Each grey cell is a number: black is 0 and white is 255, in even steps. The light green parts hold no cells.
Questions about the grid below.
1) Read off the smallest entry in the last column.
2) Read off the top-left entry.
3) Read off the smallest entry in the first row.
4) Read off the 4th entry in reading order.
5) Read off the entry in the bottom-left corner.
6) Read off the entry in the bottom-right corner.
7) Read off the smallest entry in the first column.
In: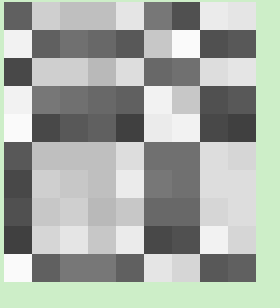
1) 64
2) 96
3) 80
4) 191
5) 250
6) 96
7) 64

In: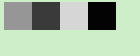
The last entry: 3
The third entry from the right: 58
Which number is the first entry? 150

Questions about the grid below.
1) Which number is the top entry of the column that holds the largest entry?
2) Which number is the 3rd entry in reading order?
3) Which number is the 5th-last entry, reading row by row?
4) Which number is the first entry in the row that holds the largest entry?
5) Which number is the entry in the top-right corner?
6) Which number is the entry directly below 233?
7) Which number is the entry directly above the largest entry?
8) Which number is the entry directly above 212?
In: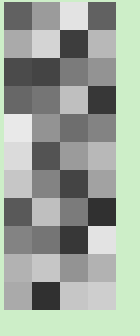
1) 97
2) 227
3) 178
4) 233
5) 97
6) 219
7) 103
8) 155

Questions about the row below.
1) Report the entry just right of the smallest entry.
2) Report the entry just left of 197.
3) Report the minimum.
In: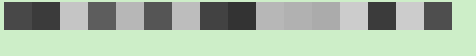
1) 183
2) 59
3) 51

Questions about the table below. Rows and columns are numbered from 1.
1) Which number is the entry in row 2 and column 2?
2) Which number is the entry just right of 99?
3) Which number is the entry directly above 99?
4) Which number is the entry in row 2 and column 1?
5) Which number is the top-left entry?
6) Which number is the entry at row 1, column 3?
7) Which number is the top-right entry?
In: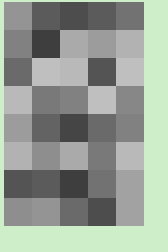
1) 62
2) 69
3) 121
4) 129
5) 148
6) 77
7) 114

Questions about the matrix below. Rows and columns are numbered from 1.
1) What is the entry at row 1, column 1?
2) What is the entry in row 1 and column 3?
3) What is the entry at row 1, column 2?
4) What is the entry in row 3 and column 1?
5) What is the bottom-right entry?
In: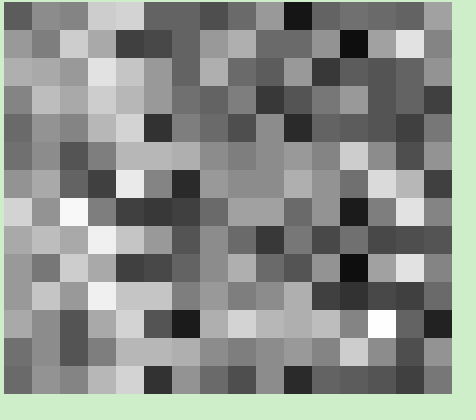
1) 92
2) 132
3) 140
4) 175
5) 119

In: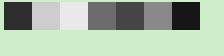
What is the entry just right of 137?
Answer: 22
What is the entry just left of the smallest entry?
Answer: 137

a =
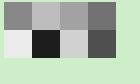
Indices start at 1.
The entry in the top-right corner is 114
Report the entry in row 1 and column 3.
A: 162
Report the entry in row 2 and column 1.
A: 235
